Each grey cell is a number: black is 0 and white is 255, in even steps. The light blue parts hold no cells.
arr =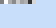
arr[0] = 129
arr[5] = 163
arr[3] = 138

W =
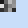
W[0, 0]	25
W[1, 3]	150
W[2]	[47, 81, 161, 41]
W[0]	[25, 107, 186, 142]

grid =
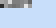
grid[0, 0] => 165
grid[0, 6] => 144
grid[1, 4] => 121
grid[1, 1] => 157

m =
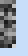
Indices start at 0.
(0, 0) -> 146
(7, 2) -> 142
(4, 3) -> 185
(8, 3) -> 165
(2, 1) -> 30
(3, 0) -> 169
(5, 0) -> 119
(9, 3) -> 70
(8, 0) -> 43
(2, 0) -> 93
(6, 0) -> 159
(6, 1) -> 47
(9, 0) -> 124
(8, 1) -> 144
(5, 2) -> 71

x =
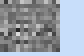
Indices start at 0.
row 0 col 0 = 158
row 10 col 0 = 138
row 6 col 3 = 141
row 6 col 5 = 127
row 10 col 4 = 65
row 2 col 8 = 123
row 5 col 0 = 132
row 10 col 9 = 128
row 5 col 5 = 104
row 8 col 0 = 77
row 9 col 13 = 110
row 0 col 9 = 142
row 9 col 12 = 128
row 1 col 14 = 89
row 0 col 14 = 196
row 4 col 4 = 138
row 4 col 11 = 149
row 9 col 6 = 185
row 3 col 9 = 101
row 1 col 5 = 115
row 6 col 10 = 158
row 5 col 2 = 102
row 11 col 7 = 146
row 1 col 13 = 119
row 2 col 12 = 108
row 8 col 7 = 111
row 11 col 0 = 94
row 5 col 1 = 176
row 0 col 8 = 97
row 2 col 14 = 134
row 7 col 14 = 150
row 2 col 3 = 159
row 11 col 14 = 103
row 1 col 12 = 129
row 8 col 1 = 175

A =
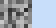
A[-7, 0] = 105
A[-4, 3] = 179
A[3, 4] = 62
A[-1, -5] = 70
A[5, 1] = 154
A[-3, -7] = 180
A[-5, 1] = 149
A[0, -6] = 112
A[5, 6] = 156
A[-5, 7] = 120
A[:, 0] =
[105, 147, 143, 77, 112, 200, 159]
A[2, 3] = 80
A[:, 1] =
[191, 165, 149, 180, 180, 154, 109]
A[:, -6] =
[112, 135, 51, 65, 78, 88, 155]
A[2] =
[143, 149, 51, 80, 123, 184, 42, 120]
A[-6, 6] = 190
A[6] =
[159, 109, 155, 70, 155, 181, 67, 191]

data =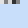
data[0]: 226
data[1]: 126
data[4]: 129
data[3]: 49

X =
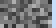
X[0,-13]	87
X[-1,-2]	62
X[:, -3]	[124, 103, 170, 162, 69, 130, 52]
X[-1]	[179, 45, 131, 50, 158, 155, 70, 133, 133, 88, 52, 62, 144]
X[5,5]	96
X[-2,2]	127
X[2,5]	69
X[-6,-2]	110
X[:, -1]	[46, 120, 128, 53, 112, 192, 144]
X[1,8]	174
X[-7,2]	115
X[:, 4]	[113, 108, 92, 109, 68, 72, 158]
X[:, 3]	[175, 103, 165, 64, 130, 119, 50]
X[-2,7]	126
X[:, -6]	[68, 148, 138, 151, 97, 126, 133]
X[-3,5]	136
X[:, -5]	[125, 174, 63, 121, 143, 79, 133]
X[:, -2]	[123, 110, 92, 140, 72, 144, 62]
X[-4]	[117, 114, 80, 64, 109, 149, 97, 151, 121, 134, 162, 140, 53]
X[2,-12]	77
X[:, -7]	[109, 78, 132, 97, 87, 106, 70]

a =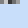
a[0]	128
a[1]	203
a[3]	110
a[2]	58

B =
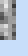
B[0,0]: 191
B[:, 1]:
[213, 231, 190, 167, 127, 128, 221, 182, 201, 132]
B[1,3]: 58
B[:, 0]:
[191, 156, 164, 97, 80, 118, 190, 175, 139, 66]
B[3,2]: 166
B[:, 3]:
[114, 58, 125, 107, 150, 159, 103, 128, 76, 115]
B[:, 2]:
[164, 168, 159, 166, 156, 157, 163, 159, 168, 165]
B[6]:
[190, 221, 163, 103]
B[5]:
[118, 128, 157, 159]

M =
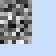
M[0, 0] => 148
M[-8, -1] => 78
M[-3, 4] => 37
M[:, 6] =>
[70, 26, 204, 146, 138, 76, 36, 120, 93, 161, 105]
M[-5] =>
[72, 135, 29, 12, 133, 143, 36, 151]
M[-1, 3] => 62
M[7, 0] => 138
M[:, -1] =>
[146, 125, 145, 78, 164, 71, 151, 158, 79, 181, 176]
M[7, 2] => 75
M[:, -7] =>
[112, 163, 39, 173, 107, 186, 135, 113, 175, 105, 128]
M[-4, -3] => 31
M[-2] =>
[104, 105, 113, 105, 92, 135, 161, 181]
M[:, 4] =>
[53, 191, 95, 51, 222, 191, 133, 217, 37, 92, 229]
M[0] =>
[148, 112, 114, 142, 53, 68, 70, 146]
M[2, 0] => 87
